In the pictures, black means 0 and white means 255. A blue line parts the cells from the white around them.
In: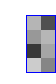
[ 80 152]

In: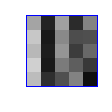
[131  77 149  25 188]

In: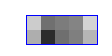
[212 127]

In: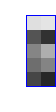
[228  84]

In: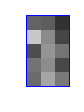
[ 50 139  77]

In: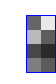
[233 186]

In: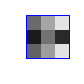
[227 114  98]
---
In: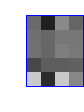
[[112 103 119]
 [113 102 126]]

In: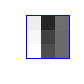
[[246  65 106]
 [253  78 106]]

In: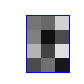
[[128  16  75]
 [179  67 222]]

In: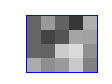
[[101  68  85]
 [101 100 203]]

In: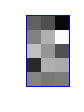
[[129 176 250]
 [192 149  81]]

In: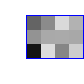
[[147 169 170]
 [ 20 220 134]]
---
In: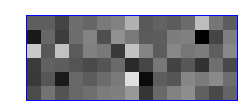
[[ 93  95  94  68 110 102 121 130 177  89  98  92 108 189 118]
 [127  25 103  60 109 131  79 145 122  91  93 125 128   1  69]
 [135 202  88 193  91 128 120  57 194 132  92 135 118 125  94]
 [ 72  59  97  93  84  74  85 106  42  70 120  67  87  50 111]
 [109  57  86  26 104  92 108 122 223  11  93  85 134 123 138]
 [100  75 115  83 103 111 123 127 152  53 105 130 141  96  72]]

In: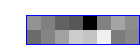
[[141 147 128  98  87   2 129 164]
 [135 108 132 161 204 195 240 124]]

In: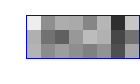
[[198 238 143 173 170 134 182  47]
 [114 176 114  96 152 188 177  71]
 [167 180 140 157 142 128 146  79]]

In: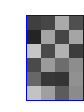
[[ 79  63  70 170]
 [165  36 164  70]
 [ 61 198  74 177]
 [141  74 155 109]
 [145 103  55  52]
 [139 195 159  92]]

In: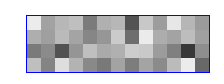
[[155 236 162 183 191 123 176 183  83 200 157 231 182]
 [160 174 159 186 164 134 150 203 110 235 173 163 189]
 [142 122 139  82 149 191 170 176 205 201 156 128  56]
 [104 191 132 222 179 137 121 163 125 164 139 187 236]]

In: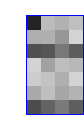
[[191  36 188 177]
 [212 174 176 151]
 [ 92  80  86 120]
 [184 211 162 190]
 [212 204 195 175]
 [179 169 191 166]
 [ 94  76  99 122]]
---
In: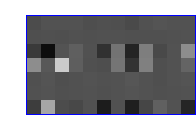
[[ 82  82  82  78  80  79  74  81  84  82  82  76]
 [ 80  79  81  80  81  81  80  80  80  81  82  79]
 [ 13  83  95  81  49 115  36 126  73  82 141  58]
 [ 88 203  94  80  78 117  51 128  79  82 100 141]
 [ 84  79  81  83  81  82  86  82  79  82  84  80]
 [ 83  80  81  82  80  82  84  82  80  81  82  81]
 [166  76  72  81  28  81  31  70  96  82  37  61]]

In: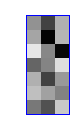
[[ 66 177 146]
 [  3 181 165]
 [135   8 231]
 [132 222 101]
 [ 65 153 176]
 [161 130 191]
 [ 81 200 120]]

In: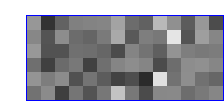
[[ 51  98 128 131 133 163 108  97 185 144  92 152  76 151]
 [ 84 141 108 101 122 169  89 126 120 229  84 158 134 135]
 [ 82  82 112 110 102  75 132 115  95 147 126 121 124 152]
 [ 64 107 120  65 111 133 141 133  75 109 141 144 134 111]
 [125 140  81 116  92  66  78  43 224 114 142 113 102 148]
 [139  63 117  83 119 195 120  75 136 137 109 121 134 114]]

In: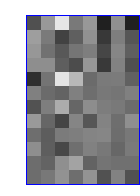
[[152 230 121 152  32 144  33  80]
 [122  66  95 145  56 126  86 158]
 [113  88 117 126  70 134  95 151]
 [142  94  76 151  57 130  80 142]
 [116 228 184 107 122 123  97  47]
 [107  99 128 110 120 117 128 128]
 [126 172 102 141 125 121 108  82]
 [102  69 133  86 131 110 143 153]
 [ 93 123 126 132 134 109 120 110]
 [ 94  72 111 129 120 103 122 142]
 [ 99 143 163  99 116 112 112 109]
 [120 146 110 147  81 130  81 109]]

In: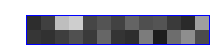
[[ 64 190 206  70  84  66 100  79  84  58  42 159  45]
 [ 49  62  80  58 102  52  46 124  29 109 142  76  54]]

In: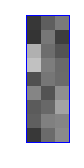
[[ 94 122  55]
 [119  62  52]
 [109  84 176]
 [125 106 193]
 [118 107  80]
 [ 83 143 133]
 [104 163  91]
 [128 133  95]
 [107 138  56]]
